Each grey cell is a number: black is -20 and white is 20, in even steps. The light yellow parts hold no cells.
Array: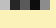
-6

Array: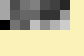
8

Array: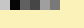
-1

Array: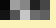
1

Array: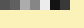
1

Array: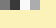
-1

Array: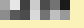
12

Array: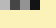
-9
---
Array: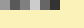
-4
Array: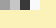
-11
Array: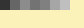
6
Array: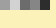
1
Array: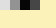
-19
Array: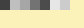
16
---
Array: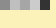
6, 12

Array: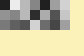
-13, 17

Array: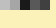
-16, 10

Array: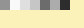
11, 19

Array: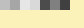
14, 16

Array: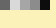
6, 14

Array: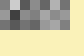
0, 12

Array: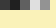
-5, 15

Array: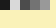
-8, 14

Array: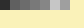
-1, 11
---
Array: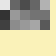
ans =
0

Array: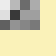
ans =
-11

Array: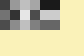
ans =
-8

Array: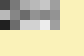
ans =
3

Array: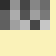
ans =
-7

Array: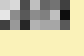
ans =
0

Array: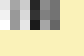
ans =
-12

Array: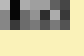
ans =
-13
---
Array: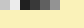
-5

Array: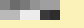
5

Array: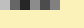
-8

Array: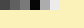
7

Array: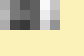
19

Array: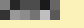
-16

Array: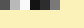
-13
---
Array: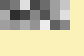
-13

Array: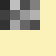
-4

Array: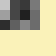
-9

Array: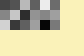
11

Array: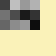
-8

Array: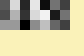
8
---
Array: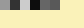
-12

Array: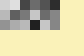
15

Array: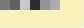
-5

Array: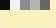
18

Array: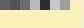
-7

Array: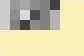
4

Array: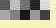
10

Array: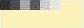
-8
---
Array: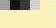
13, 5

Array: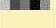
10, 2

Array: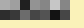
11, 7

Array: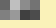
10, 4

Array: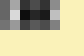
14, 10

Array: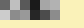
12, 10
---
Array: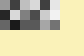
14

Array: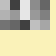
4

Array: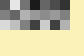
-4

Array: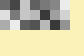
-1

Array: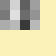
15

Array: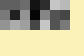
-15

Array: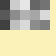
2
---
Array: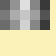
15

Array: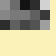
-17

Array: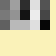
-13

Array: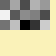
-8

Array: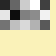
12

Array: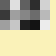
-5

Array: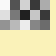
13
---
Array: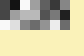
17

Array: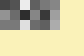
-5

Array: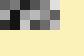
-3

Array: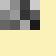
6

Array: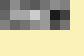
-8

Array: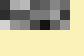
-5

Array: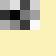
-11
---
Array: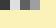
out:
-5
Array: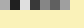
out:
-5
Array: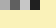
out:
11
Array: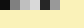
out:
-14
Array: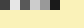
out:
4
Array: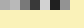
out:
-15
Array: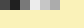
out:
11
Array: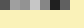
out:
-15
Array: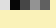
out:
3
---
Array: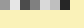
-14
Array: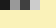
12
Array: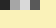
-6
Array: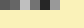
4
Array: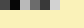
13
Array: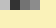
2
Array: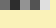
15
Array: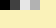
8
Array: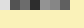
-5
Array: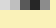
2
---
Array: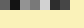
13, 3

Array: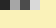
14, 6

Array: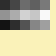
19, 13

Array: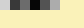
13, 7

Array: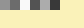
19, 7

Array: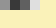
15, 3

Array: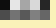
16, 14

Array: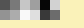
19, 15

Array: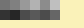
10, 8
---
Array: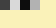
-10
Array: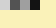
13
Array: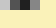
11
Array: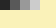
-14
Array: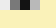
17
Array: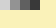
13
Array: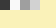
-11
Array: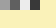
5
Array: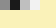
2
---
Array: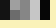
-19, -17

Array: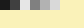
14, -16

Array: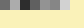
13, -3

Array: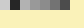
-8, 12

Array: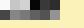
-13, -9

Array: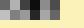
-8, 10

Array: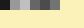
-2, -16

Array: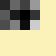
4, -8

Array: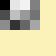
0, 2

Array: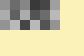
5, 3
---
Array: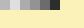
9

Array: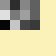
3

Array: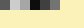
-6

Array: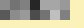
2

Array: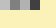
10

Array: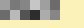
5

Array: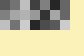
-6

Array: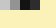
11

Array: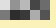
15
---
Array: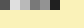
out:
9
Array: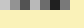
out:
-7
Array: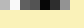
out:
-5
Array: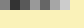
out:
-6
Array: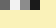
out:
2
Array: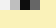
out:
-18
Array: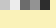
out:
-3
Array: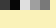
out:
15
